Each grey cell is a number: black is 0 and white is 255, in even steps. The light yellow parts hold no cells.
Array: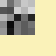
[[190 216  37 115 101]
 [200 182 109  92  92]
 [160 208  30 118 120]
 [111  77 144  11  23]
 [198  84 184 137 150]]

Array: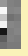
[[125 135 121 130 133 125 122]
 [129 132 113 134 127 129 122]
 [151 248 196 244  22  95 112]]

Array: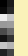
[[ 27  40 200 156 105  51 180  67]
 [  1  10 237 153  76  19 197  33]]

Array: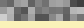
[[ 63 188 115]
 [ 77 182 147]
 [152 101  96]
 [164 120 168]
 [159 117 136]
 [113 130  84]
 [131 117  83]
 [ 98 173 161]
 [163  85 115]
 [154 103  94]
 [102 180 175]
 [116 155 205]]

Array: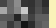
[[ 45  60  95 102]
 [ 73  79  95  89]
 [ 50  54  66  44]
 [ 53 201 116  21]
 [140 133  36  87]
 [102 104  86  58]
 [ 70 167  88 105]]

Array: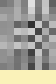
[[ 97 122 144 186 105 188 155 173 164 144]
 [195 199 166 102 171 119 168 107 123  92]
 [128 121 107 199  68 190  92 197 172 172]
 [224 208 177  48 205  79 195  66 101  70]
 [128 134 153 122 187 136 169 130 134 143]
 [164 173 173 100 197 111 196 106 115 113]
 [129 147 153 147 149 154 168 156 139 135]
 [118 147 168 144 146 164 183 144 145 126]]
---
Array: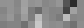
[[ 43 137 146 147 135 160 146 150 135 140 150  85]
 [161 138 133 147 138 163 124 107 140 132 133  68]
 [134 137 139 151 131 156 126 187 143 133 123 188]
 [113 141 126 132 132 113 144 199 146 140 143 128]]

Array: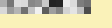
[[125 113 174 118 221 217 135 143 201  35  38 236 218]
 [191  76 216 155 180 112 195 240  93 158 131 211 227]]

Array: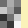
[[172 129 110]
 [157  89 200]
 [114 207  49]
 [ 55 246 114]]

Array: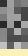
[[114 128  50 160]
 [ 88  70 144 157]
 [161  69 123 160]
 [ 44 169  40 156]
 [176  98 134  81]
 [ 75  83 136  75]
 [196 149 192  95]]

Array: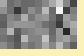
[[135  71 168 107 121 104 105 114 135 170 206]
 [ 62 126 144 113  56 105 141 121 186 108 245]
 [160 136 102 134 119 174 120 145 151 112  77]
 [149 170  95 141 151 150 147 135 112 101  59]
 [ 40 158 123 181  92 123 133 144 142 104 153]
 [161 128 115 104  85 185 131 131 195 113 149]
 [130  96 140 116  91 135 116 131 169 134 184]]

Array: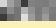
[[124 136 212 159 133  60 129 126]
 [140 125  94 139 117 180 145 122]
 [154 120  59 106 116 221 155 125]]

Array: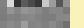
[[ 87 146 130 217  51  91  74  55 200 156]
 [134 121 126 148 134 149 144 137 126 135]
 [135 136 124 130 128 134 137 130 125 125]
 [127 112 131 139 133 157 131 134 128 138]]

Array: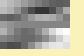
[[ 92  96 198 185 173 157 141 125 110  97]
 [120 169 186 174 147 110  75  53  53  77]
 [150 123 103  94 104 128 154 174 179 171]
 [133 134 158 146 137 133 133 132 132 132]
 [244 253 178 148 121 107 113 138 174 215]
 [205 234 132 123 113 105 105 117 139 172]
 [232 222  89  76  80 104 140 178 210 228]]

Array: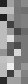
[[120 137  34 161]
 [117 112 194 191]
 [120 127  32 160]
 [120 128 188  64]
 [ 71 106 188 151]
 [120 120 188 222]
 [ 76 120 188  98]
 [216 120 147  90]
 [120 120 193 200]
 [120 149 188 238]
 [182 130 188  63]
 [159 120  42 160]]
